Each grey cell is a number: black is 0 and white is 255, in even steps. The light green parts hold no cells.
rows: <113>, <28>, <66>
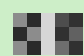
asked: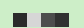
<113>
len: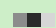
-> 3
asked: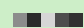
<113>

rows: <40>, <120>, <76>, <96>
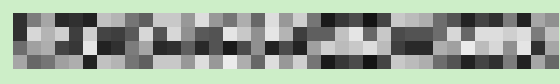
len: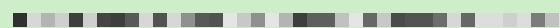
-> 39
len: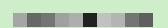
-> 10
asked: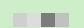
<120>
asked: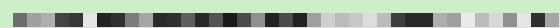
<76>
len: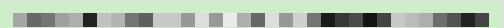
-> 34
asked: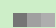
<96>
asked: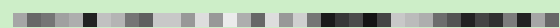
<96>

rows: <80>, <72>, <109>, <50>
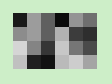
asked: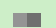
<80>
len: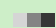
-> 3
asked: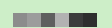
<72>

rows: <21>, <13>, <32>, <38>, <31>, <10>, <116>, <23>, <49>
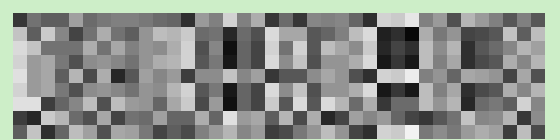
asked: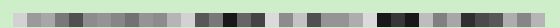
<10>
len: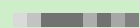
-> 9
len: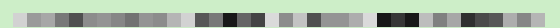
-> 38
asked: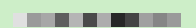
<23>
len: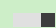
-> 3
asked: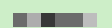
<116>

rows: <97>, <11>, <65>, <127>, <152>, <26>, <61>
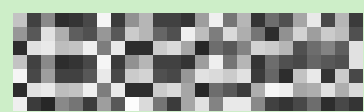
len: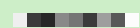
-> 9
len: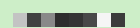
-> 8

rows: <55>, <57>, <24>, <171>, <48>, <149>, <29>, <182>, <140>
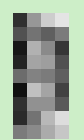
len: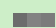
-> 3
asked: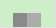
<140>
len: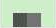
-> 2
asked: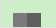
<48>

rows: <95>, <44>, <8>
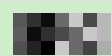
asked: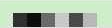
<95>
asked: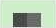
<44>
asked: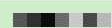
<95>
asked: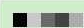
<8>
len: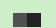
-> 2
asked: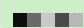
<95>
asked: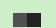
<8>

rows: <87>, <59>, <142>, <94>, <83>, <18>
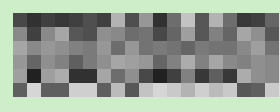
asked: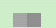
<59>
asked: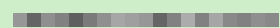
<94>

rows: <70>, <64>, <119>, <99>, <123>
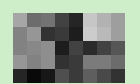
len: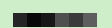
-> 6
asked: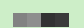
<99>

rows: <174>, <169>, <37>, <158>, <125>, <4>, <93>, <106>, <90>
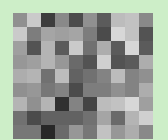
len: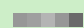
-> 5
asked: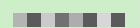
<37>
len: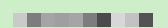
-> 10

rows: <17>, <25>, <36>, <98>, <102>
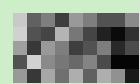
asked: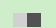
<25>
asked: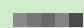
<98>
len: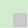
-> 1
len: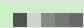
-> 5
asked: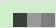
<17>
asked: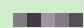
<17>
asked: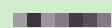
<36>

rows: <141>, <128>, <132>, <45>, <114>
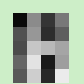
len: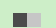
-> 2
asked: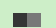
<141>
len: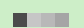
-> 4

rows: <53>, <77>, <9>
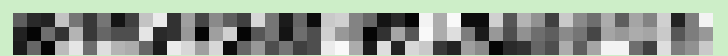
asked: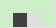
<9>
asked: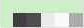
<9>
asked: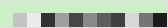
<53>
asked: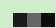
<53>

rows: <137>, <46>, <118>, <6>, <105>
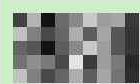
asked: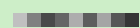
<46>
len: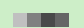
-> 4
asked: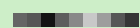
<118>

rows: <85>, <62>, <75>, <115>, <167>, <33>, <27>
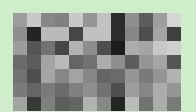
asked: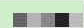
<27>
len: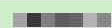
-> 7
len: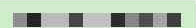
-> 12
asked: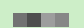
<33>
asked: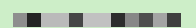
<62>
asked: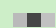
<62>

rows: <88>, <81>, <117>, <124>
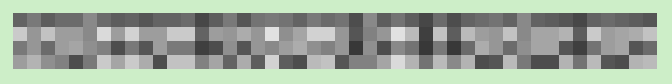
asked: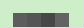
<88>
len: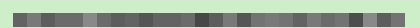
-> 28
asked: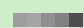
<117>
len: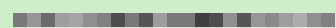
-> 23
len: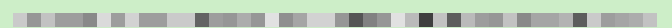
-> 46

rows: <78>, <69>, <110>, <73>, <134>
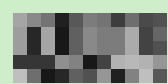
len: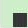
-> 1
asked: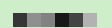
<73>
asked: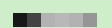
<73>

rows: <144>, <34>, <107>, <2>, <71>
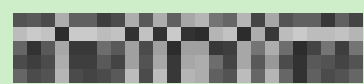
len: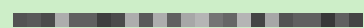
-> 25
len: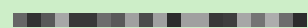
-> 21
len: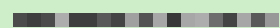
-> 19
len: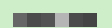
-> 6

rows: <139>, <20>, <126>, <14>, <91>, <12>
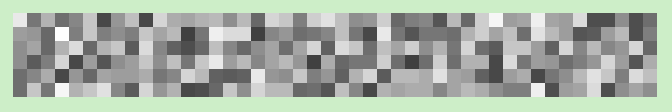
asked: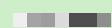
<139>
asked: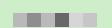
<139>
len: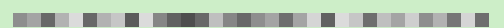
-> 34
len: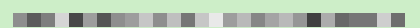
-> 28
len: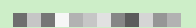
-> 12
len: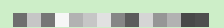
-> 14

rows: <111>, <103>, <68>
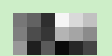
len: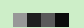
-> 4
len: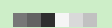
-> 6
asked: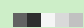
<111>
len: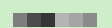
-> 6

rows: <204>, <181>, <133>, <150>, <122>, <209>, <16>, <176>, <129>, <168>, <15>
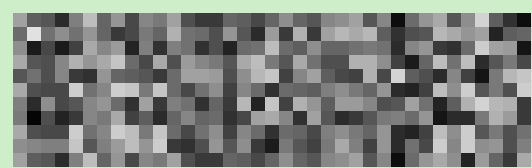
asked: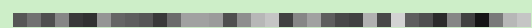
<122>
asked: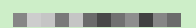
<209>
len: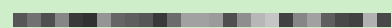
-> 27
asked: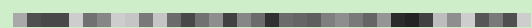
<209>
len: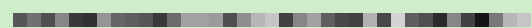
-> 37
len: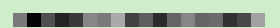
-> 18

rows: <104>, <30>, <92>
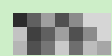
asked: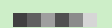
<30>
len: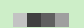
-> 4
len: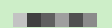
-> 6
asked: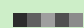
<104>
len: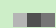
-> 3
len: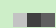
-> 3

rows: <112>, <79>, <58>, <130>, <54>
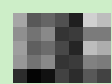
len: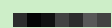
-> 7
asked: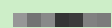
<130>
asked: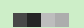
<58>
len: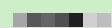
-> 7
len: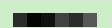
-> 6

